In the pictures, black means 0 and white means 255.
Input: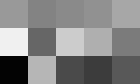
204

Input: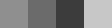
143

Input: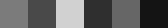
123

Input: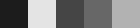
178

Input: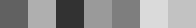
194

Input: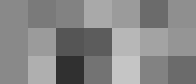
183

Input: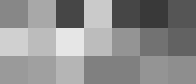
208

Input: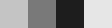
196
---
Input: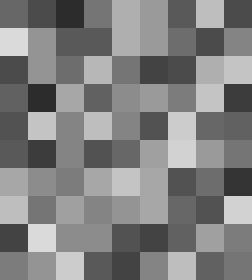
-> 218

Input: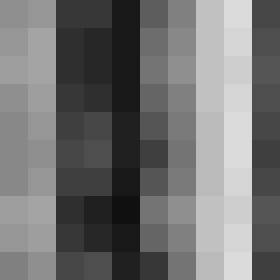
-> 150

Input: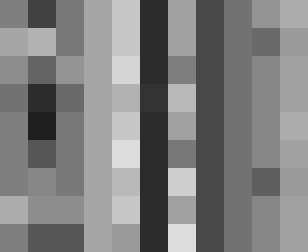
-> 166

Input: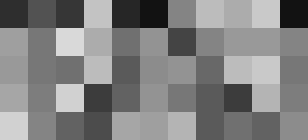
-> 159

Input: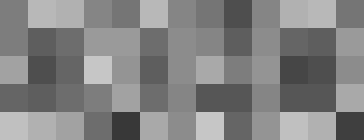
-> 125

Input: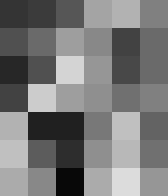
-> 80

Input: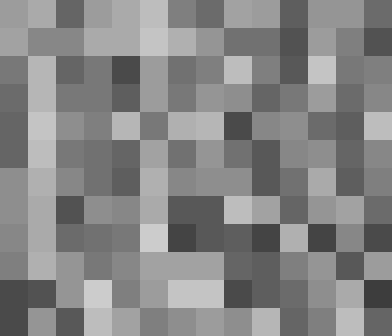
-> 162

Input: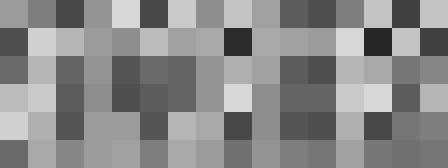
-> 79
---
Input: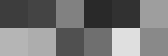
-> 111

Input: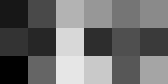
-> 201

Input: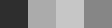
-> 171

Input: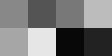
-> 230

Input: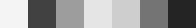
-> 206

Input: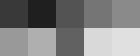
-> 97

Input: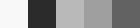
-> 185

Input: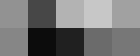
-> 32
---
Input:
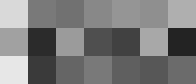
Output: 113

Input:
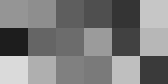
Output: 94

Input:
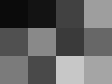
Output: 65

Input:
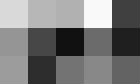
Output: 177

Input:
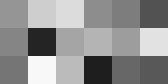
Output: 220

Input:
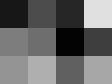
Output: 38
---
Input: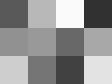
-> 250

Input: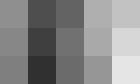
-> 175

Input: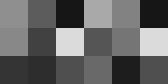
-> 130

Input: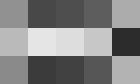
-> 93

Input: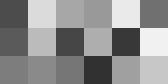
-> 234

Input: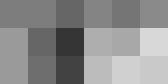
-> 117

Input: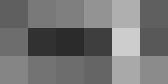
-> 175

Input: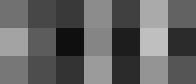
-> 170
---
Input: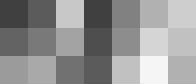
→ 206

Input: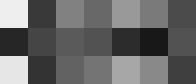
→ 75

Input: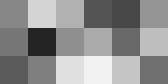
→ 149

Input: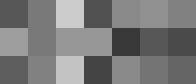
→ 129

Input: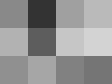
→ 186

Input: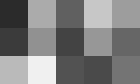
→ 157

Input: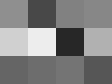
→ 135
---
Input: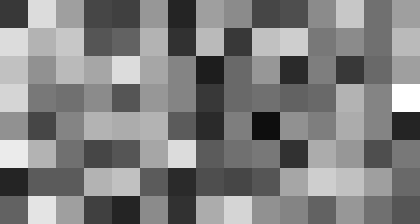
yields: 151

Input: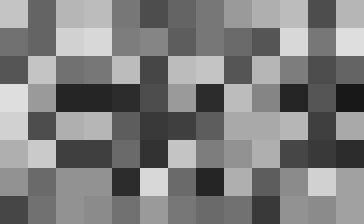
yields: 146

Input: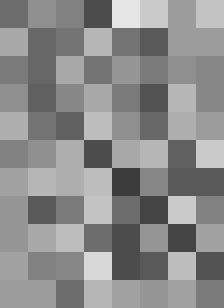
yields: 149

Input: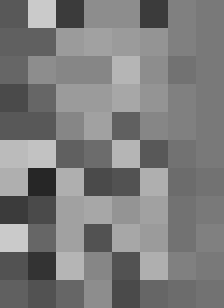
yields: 102

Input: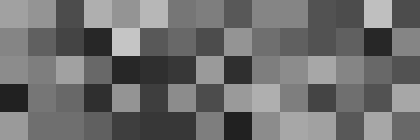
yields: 88

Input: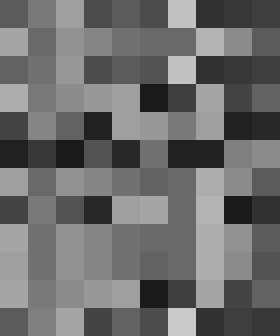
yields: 49

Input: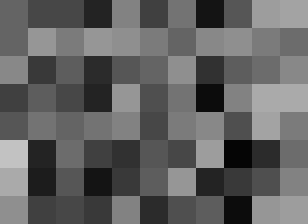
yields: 12

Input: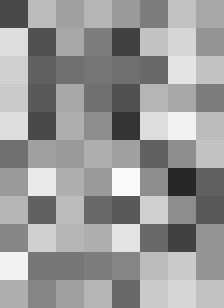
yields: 202
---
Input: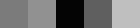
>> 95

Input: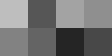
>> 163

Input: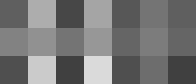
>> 116

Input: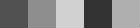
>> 51

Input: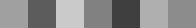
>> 175

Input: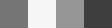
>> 150

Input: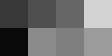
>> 102

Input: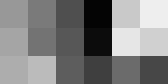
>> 201

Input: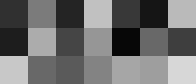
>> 21

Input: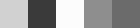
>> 142
